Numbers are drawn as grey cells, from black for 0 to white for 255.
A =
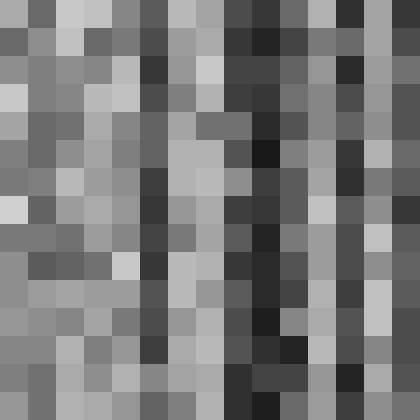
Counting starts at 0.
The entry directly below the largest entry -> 121
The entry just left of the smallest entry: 83
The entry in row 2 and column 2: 142
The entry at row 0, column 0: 170
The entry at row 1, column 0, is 105
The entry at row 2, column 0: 142
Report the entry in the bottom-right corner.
113
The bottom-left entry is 150
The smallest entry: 24
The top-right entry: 55
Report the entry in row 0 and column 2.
200
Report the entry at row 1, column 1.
142
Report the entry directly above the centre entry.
185
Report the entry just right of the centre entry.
62
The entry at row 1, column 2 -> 192
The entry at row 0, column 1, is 105
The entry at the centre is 170
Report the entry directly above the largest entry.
121
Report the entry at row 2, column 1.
127
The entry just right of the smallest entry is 127
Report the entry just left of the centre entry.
150

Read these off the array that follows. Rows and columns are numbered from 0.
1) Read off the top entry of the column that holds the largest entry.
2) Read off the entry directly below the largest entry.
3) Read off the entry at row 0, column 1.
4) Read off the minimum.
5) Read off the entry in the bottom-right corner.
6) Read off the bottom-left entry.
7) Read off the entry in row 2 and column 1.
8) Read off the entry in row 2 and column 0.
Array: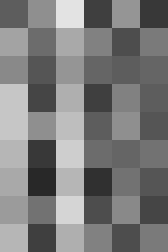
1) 227
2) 169
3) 143
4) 40
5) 122
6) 182
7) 85
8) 137

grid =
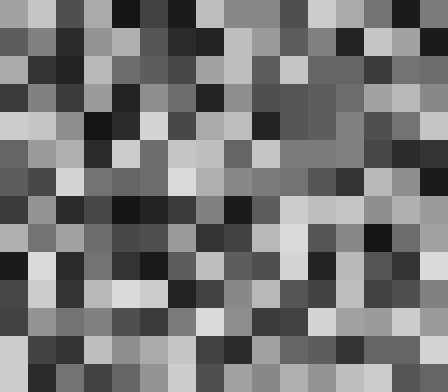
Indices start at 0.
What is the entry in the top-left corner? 162
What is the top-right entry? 123
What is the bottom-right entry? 101
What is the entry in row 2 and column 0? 170
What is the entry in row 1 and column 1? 129
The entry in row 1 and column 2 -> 43
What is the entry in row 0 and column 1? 197
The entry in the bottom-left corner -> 204
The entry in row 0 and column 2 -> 79
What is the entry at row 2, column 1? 51
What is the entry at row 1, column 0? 93

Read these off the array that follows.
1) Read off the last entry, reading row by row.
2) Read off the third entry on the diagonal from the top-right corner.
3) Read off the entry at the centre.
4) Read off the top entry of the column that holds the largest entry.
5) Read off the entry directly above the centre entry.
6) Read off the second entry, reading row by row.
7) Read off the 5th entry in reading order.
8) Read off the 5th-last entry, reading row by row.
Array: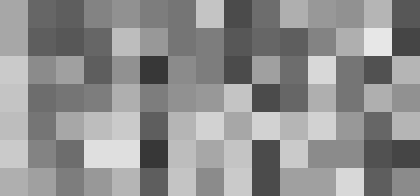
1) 139
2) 117
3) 152
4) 181
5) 125
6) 102
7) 145
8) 160

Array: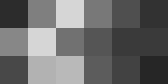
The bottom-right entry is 38
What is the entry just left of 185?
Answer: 178
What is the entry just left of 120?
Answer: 214
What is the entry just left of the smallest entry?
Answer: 66
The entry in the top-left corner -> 44

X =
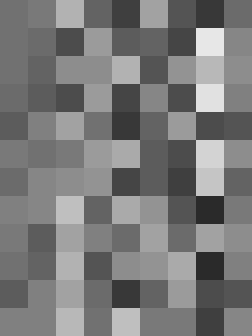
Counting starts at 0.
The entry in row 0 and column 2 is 178
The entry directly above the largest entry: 56
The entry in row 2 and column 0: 113
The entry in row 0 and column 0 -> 113
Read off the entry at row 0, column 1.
121
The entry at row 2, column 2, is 141
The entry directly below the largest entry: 184
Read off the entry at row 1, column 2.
76
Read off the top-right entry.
107
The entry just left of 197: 63
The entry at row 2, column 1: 99
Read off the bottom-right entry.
134
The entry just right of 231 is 134
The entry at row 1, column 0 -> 113
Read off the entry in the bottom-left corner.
128

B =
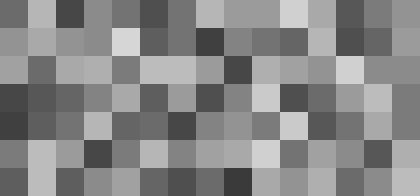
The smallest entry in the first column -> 64
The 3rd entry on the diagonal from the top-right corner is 208
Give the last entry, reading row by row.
188
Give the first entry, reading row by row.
107
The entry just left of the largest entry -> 139
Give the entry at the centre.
79
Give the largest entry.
214
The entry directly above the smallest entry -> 169
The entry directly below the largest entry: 123
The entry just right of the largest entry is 94
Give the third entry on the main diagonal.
169
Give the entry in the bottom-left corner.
94
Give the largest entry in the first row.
208
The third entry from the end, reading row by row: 107
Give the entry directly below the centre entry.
131
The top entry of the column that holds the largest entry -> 115
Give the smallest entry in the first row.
71
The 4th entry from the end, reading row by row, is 175
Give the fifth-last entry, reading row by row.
147
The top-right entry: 147
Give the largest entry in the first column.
161
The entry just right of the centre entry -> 131
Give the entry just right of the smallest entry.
169
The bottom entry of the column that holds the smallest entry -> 58
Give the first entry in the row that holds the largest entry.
147

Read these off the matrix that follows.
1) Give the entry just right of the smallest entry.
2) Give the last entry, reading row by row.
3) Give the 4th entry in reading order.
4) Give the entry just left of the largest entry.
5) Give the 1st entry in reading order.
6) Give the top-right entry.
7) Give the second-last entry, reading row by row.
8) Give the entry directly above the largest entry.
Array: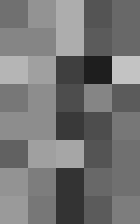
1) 195
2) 125
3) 84
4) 30
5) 112
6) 104
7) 91
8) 104

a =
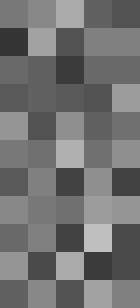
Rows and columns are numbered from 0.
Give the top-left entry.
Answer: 120
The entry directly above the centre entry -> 143
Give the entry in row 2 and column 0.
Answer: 105
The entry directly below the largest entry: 59
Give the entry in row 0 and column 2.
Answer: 170
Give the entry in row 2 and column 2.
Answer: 59
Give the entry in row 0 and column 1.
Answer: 136
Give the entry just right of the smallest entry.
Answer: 162
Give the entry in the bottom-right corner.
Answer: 128
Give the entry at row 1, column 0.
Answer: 53
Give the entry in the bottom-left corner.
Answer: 97
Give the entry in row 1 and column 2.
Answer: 82
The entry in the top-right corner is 82
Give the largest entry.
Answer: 191

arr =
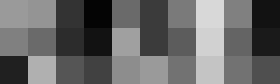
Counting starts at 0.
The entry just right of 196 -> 114
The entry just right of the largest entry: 128
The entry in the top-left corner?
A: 154
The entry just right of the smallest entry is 106
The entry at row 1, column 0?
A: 128
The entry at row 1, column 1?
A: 106
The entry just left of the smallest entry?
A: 51
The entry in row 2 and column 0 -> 32
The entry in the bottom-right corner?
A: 79
